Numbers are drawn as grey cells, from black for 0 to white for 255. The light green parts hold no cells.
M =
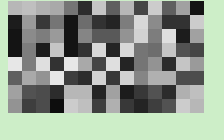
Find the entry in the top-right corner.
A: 20
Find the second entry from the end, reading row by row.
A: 204
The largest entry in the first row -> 204
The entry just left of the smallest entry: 76
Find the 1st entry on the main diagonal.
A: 183
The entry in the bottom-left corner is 147
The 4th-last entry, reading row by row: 62
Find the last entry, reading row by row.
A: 183
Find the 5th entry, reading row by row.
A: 117
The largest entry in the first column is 231
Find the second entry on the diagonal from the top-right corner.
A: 50
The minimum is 13
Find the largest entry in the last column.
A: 204
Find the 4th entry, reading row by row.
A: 169
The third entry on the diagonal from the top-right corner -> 223
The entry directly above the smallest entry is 44

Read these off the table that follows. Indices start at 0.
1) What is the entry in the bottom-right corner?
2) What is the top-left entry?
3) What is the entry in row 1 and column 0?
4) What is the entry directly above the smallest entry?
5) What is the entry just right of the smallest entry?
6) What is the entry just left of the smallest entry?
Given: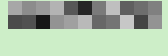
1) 147
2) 167
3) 75
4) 153
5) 147
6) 81

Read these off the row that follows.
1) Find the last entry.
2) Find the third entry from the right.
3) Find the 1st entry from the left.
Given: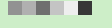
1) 55
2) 196
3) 146

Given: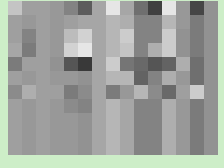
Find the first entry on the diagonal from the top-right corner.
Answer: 146
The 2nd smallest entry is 64
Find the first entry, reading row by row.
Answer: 196
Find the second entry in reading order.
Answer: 159
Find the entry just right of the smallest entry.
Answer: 166
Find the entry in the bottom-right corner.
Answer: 146
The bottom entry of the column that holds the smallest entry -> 146
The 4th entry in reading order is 152
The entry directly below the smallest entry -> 146
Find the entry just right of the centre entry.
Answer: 182
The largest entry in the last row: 182
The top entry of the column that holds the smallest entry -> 92
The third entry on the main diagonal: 159
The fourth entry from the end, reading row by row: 174
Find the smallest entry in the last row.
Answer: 123
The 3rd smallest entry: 70
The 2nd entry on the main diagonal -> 152
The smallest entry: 57
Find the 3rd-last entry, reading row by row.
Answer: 152
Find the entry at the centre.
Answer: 182
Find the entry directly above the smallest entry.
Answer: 230
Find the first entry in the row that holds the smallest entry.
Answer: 123
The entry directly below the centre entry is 123
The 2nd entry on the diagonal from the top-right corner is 123
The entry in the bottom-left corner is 159
